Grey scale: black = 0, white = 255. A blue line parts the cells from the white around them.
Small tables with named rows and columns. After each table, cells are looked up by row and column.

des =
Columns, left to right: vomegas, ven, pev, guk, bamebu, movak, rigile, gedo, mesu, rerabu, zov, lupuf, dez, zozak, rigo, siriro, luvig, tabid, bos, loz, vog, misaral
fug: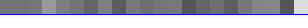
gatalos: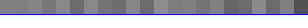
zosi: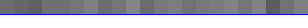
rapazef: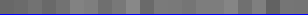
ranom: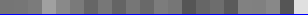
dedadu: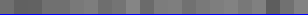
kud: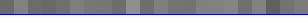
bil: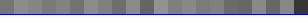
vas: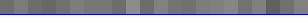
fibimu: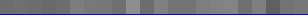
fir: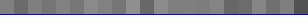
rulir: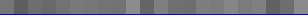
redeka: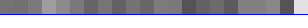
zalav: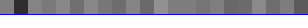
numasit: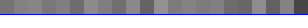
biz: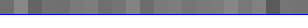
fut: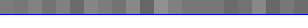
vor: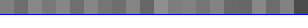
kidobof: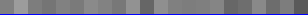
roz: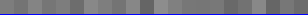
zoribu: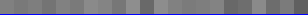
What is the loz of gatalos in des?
108
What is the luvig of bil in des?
107
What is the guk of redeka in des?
158
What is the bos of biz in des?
129
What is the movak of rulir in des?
121
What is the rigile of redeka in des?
101
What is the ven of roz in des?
116
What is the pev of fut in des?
130
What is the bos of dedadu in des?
128
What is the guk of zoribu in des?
116
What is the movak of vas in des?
125
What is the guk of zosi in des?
113
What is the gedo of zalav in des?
119
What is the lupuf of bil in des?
146
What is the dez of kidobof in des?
128
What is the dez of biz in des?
125
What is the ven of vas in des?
123

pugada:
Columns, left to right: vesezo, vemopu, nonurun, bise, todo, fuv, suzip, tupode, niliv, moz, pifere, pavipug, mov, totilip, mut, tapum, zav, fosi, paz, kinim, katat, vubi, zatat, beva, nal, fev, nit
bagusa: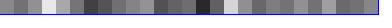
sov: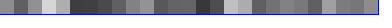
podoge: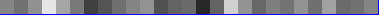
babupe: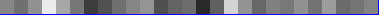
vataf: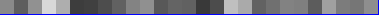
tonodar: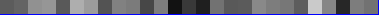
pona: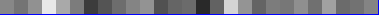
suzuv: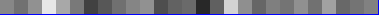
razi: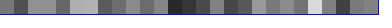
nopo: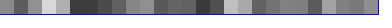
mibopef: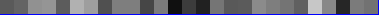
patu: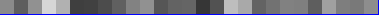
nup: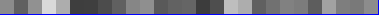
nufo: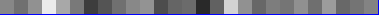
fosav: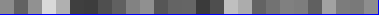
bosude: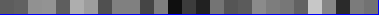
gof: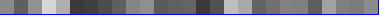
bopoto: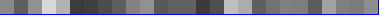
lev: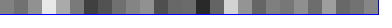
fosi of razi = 88
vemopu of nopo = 93
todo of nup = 173
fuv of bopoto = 60
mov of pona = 101
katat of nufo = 117
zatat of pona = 112
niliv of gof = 95
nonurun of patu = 145
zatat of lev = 109
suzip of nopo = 61
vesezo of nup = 139
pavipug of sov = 88
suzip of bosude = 157
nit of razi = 129
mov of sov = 100
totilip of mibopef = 60
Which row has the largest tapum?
razi

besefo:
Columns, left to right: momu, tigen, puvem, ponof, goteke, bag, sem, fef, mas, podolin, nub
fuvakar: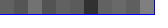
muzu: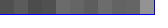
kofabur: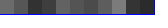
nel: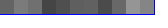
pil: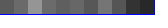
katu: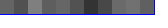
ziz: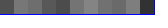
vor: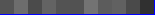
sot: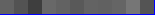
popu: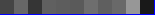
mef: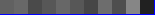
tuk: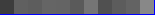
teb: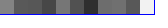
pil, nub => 40
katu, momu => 100
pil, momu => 90
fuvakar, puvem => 114
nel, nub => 133
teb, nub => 242
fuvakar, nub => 127
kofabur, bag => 84
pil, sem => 87
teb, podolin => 88
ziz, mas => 106
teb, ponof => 71
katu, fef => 72
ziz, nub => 50
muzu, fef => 108
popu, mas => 105
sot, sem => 99
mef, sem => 70
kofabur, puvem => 50
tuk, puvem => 93

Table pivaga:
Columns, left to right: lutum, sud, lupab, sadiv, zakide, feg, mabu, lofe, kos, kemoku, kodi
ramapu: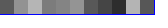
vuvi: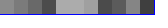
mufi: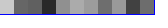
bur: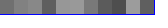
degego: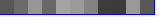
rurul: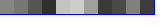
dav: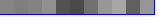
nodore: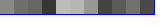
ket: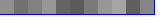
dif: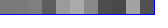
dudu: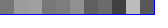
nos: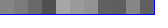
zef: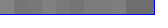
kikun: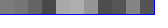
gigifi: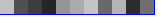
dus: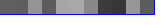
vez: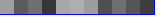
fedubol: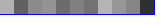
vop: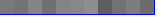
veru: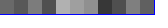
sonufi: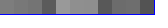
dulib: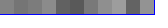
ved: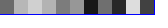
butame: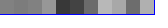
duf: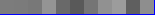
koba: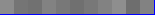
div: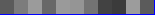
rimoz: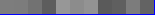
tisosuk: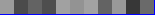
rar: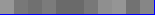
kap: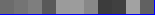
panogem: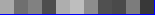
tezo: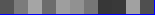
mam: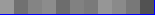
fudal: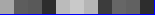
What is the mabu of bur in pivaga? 121
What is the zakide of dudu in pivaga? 125
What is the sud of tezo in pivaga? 123
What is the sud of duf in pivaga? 123
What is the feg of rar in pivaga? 106
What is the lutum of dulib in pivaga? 131
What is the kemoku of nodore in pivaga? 113
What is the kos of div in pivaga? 59
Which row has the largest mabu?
gigifi

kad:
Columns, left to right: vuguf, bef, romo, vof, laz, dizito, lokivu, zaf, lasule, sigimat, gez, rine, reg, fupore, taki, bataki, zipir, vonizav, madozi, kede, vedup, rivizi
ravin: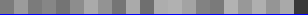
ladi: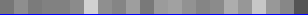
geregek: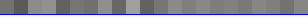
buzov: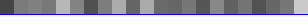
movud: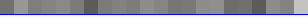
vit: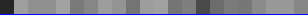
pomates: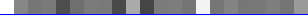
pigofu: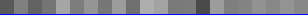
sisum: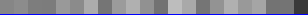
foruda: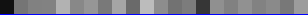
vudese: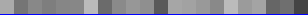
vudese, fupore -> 162
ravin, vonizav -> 152
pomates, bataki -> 118
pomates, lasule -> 73
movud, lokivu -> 91
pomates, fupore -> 117
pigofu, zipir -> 127

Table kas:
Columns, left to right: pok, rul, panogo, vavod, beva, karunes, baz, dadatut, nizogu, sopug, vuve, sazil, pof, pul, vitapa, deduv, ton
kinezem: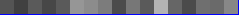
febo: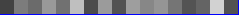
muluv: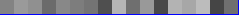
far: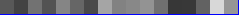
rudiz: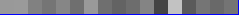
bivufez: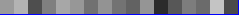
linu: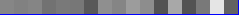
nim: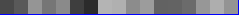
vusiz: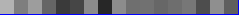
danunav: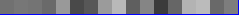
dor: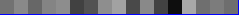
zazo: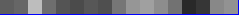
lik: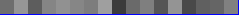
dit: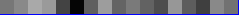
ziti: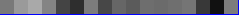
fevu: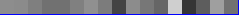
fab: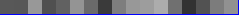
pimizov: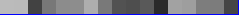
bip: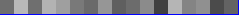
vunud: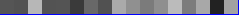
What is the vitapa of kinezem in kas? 111
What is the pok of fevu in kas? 141
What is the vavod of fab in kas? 80
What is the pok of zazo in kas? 94
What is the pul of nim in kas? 107
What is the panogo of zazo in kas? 189
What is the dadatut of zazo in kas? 79
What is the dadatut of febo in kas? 155
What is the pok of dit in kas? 119
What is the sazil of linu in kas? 82
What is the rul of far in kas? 67
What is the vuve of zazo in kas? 160
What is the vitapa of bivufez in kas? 107
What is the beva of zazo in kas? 84
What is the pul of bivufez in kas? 125
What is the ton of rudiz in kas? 116
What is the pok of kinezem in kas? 84
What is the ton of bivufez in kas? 74
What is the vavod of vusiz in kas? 101
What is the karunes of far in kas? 102
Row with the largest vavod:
bip

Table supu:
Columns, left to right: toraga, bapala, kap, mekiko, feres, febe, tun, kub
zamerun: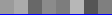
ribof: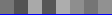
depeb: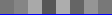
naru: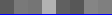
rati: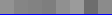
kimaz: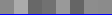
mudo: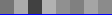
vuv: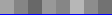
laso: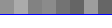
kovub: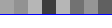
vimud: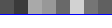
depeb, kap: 169
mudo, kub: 139
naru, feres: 96
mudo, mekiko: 178
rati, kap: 130
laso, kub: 102
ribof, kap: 169
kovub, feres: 182
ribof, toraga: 118
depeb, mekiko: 87

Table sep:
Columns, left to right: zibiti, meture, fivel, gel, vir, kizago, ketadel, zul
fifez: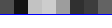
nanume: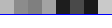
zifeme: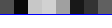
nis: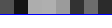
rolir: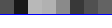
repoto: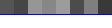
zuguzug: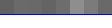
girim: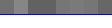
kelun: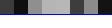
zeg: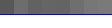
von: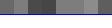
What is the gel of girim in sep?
98
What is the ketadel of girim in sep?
118
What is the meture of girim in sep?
134
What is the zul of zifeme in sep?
96
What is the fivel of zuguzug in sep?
105
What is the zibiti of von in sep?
105
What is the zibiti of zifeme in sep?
79
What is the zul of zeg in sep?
122
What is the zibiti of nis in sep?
81
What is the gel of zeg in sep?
101
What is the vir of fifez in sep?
157
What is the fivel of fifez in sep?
194
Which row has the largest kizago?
zuguzug

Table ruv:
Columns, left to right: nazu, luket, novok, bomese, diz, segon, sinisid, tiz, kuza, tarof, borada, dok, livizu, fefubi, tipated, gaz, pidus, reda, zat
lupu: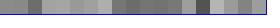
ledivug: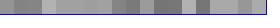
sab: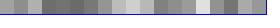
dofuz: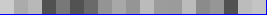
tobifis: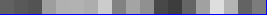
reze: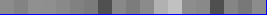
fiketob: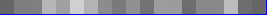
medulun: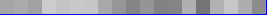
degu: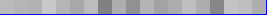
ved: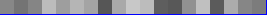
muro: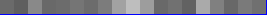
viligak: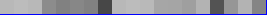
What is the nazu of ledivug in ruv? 148
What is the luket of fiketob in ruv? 126
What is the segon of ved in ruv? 181
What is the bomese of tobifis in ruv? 158
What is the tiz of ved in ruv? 86
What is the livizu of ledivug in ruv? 119
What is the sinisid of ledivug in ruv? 158
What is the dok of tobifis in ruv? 72
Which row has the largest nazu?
dofuz

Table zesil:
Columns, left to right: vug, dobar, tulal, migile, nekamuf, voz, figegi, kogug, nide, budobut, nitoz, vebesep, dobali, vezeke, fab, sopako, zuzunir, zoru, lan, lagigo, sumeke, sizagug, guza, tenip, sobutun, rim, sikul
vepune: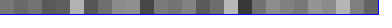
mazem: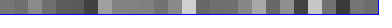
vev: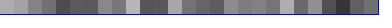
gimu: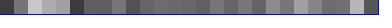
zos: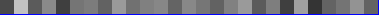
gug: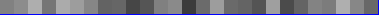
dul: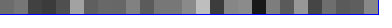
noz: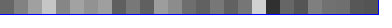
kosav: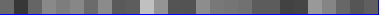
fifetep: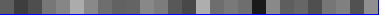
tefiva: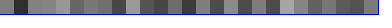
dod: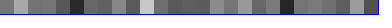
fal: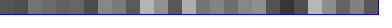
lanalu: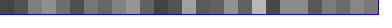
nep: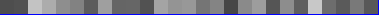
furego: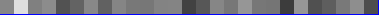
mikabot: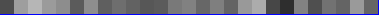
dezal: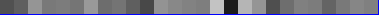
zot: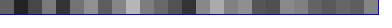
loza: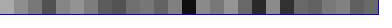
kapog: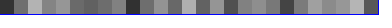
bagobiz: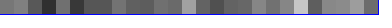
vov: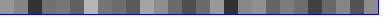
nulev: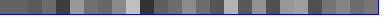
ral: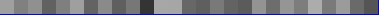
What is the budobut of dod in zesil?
90
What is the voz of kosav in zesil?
135
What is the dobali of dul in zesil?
119
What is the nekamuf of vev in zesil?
77
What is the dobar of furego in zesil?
223
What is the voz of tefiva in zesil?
102
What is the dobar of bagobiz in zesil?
128
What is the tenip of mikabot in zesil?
114
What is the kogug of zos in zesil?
98
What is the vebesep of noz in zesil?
157
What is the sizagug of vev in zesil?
106
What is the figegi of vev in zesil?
90
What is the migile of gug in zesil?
118
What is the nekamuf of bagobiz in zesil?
112
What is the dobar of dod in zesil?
168
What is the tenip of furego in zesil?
94
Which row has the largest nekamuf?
gug

